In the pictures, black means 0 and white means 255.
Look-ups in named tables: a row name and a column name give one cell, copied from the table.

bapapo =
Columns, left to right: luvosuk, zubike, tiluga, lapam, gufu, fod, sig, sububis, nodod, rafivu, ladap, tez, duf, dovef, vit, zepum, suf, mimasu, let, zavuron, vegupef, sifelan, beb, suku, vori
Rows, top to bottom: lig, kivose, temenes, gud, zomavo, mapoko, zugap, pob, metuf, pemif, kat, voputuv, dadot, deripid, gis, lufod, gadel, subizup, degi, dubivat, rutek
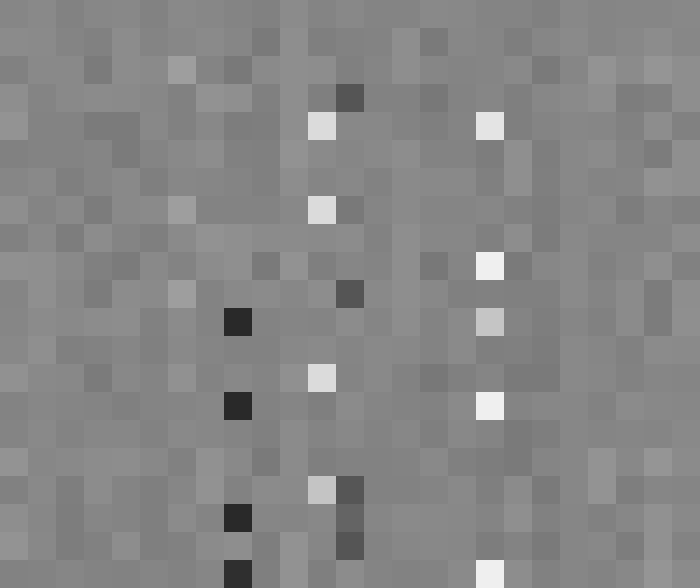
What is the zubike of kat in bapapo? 143
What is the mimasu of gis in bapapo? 239
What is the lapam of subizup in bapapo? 140
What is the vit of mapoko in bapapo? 141
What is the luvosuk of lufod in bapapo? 132
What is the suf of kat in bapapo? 128
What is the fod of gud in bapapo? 135
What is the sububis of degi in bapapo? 132
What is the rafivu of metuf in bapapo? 139
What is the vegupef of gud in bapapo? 138
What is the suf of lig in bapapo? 136
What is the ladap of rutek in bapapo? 146
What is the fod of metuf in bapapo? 127

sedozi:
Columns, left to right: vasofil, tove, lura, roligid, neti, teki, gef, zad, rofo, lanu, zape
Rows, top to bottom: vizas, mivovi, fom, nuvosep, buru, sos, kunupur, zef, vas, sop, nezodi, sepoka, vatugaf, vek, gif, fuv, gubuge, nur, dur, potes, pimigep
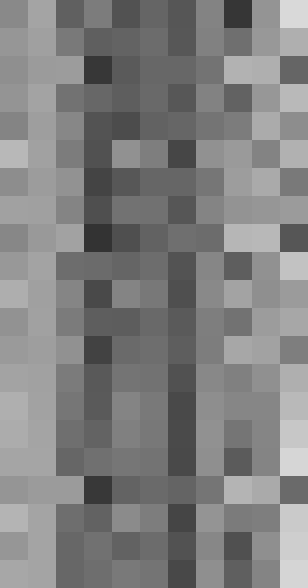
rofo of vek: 128
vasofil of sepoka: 146
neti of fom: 90
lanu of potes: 143
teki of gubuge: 115
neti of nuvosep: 94
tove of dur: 164
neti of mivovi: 99
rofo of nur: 180
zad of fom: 115
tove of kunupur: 156
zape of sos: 177
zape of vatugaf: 126
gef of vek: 81
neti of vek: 116
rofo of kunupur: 157
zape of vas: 86
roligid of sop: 107
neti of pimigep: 121
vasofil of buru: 132
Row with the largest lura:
vas

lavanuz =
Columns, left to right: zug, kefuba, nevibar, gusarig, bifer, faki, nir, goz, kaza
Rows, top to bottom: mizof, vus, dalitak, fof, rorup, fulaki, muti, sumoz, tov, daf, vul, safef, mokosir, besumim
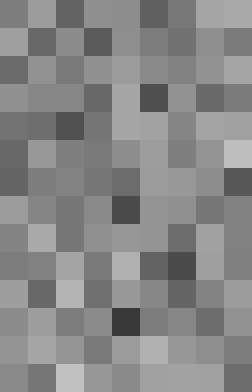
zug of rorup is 115
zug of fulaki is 104
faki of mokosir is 177
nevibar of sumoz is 119
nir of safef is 134
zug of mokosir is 148
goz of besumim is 161
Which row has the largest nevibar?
besumim

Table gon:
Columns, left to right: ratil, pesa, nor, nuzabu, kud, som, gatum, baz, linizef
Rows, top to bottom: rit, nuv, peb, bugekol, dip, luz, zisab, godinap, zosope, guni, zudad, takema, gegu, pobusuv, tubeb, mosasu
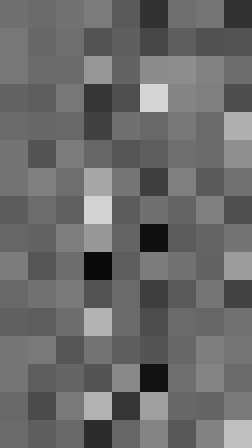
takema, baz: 102
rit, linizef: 49
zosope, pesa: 99
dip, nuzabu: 65
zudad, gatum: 89
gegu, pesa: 121
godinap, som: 112
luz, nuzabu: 103

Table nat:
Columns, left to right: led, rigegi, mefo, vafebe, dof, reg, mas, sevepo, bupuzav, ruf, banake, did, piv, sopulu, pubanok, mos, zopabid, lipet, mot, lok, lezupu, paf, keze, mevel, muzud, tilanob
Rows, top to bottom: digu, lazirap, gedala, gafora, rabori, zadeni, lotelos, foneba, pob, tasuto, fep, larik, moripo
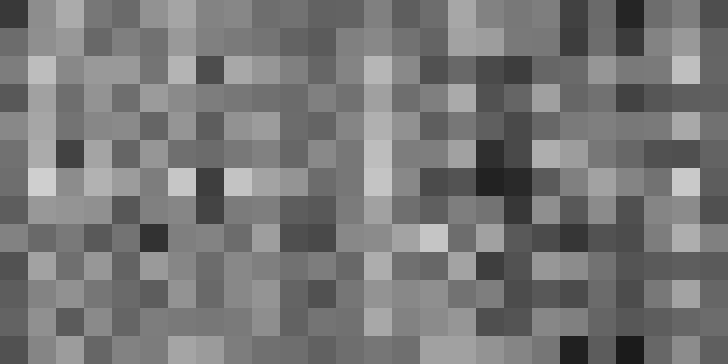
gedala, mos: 81
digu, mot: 120
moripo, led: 81
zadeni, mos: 126
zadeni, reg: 150
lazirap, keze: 59
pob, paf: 82
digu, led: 57
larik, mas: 121
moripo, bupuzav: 125
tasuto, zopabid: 163
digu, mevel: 109
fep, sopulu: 147
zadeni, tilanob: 99
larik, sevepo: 119
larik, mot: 84
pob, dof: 115
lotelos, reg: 125
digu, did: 98
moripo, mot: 133

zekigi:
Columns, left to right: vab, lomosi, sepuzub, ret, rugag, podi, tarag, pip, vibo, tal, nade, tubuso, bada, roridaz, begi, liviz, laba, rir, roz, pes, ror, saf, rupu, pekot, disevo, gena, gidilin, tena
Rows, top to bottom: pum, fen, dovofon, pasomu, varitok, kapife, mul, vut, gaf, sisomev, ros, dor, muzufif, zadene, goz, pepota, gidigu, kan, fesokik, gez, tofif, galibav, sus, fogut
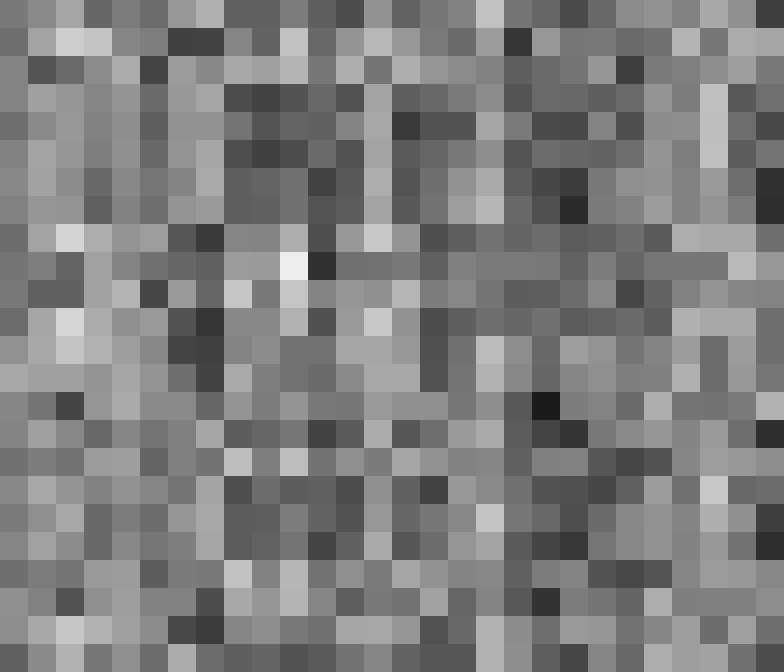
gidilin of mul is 110
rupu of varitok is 79
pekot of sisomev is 118
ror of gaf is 92
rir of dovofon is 130
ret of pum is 103
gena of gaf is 168
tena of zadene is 118
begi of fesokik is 103
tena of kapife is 116
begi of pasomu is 94
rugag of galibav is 158
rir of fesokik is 195
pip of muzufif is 64
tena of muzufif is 110
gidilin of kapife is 92
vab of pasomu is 131
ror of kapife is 103
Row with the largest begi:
ros

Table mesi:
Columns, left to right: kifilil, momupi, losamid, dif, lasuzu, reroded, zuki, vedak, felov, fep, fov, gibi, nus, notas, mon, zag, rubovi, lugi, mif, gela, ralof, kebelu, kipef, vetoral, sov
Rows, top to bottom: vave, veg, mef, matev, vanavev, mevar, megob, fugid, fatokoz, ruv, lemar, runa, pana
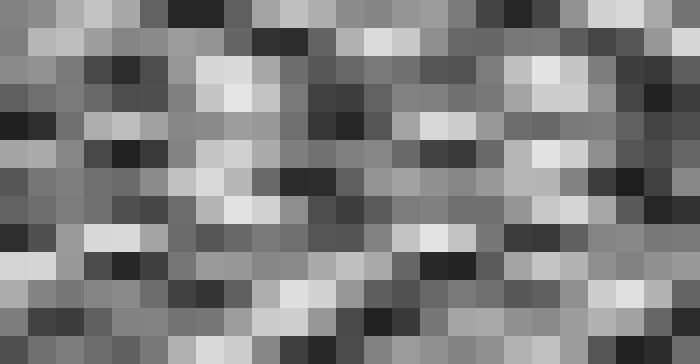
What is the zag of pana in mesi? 145
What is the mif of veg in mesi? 120
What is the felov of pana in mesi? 204
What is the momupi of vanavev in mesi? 47
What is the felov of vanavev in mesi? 157
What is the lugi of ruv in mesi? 90
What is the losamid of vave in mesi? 174
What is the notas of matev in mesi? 99
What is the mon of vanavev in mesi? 163
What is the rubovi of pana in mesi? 131
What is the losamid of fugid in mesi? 125

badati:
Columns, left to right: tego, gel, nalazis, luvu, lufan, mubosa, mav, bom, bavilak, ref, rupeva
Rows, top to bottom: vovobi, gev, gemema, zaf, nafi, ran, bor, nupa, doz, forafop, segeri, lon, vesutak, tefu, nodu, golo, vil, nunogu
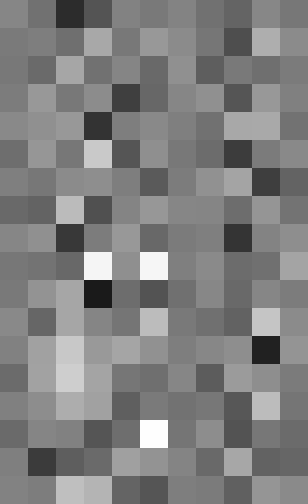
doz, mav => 123
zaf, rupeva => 128
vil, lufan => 160
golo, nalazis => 129
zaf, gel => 152
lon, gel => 102
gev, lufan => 120
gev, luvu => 168
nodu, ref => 188

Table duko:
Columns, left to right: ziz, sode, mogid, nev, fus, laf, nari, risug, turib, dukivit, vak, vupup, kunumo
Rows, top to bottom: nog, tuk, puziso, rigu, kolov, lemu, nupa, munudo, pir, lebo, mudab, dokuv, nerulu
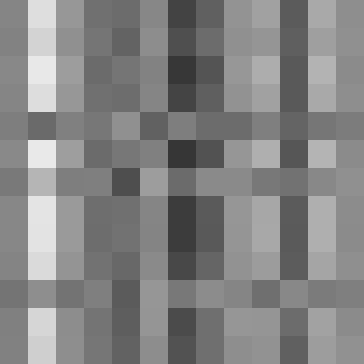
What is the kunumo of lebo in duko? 143
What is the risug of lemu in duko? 82
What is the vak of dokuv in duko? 108
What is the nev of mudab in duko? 127
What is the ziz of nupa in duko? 121
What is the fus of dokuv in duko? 94
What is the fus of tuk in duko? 99
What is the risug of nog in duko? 96
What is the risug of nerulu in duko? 111
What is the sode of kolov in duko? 106
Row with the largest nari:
kolov

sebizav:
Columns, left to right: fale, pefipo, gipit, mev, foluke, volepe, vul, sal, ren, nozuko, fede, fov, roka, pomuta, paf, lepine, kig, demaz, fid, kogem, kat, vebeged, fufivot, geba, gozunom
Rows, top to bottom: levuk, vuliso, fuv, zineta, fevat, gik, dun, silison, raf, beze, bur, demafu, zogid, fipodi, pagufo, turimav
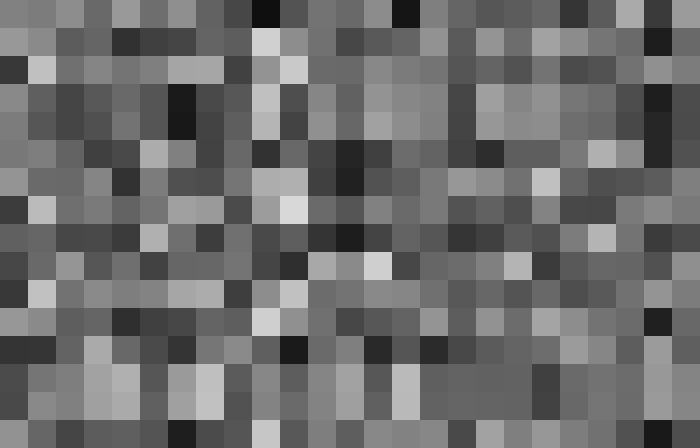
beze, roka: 138
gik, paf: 108
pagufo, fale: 73
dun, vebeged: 79
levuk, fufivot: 170
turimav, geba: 25
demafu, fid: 108
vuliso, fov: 113
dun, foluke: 50
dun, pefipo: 106
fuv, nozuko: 147
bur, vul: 166
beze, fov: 168
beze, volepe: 66
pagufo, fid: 99
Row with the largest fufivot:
levuk

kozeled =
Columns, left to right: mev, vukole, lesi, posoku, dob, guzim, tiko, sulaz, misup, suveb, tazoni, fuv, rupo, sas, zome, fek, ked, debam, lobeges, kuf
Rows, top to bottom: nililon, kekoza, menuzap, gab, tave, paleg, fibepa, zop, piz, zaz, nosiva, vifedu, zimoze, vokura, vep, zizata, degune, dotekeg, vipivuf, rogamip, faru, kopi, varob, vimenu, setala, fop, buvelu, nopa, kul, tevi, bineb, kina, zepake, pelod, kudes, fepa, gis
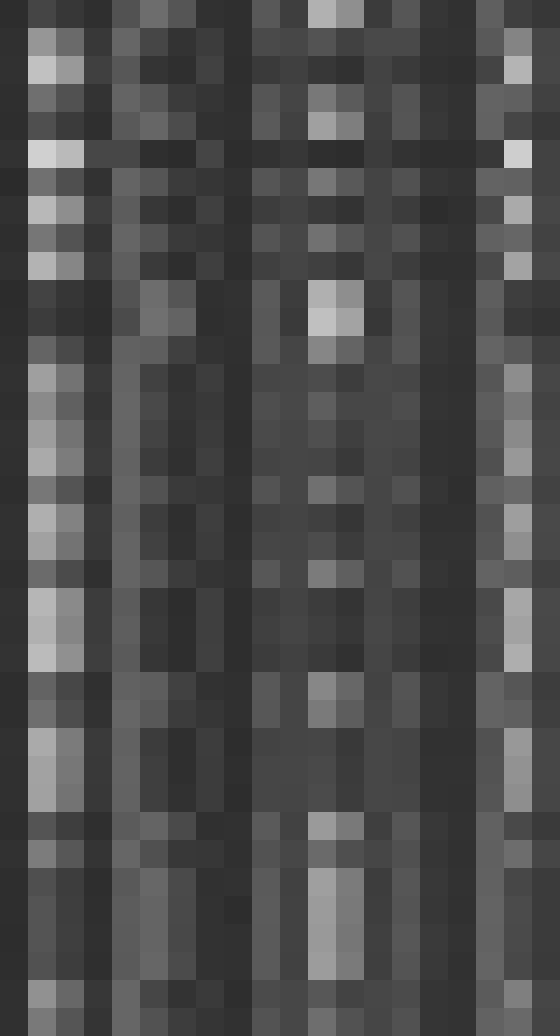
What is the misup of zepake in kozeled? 45
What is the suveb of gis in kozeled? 83
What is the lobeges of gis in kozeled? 105
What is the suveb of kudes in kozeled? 90
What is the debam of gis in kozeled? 98
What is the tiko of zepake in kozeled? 73
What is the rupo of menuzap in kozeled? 49
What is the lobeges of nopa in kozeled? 146
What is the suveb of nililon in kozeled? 88
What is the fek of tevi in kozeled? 56
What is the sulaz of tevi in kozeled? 48
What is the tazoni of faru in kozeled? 70
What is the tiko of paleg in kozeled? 44
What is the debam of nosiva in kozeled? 94

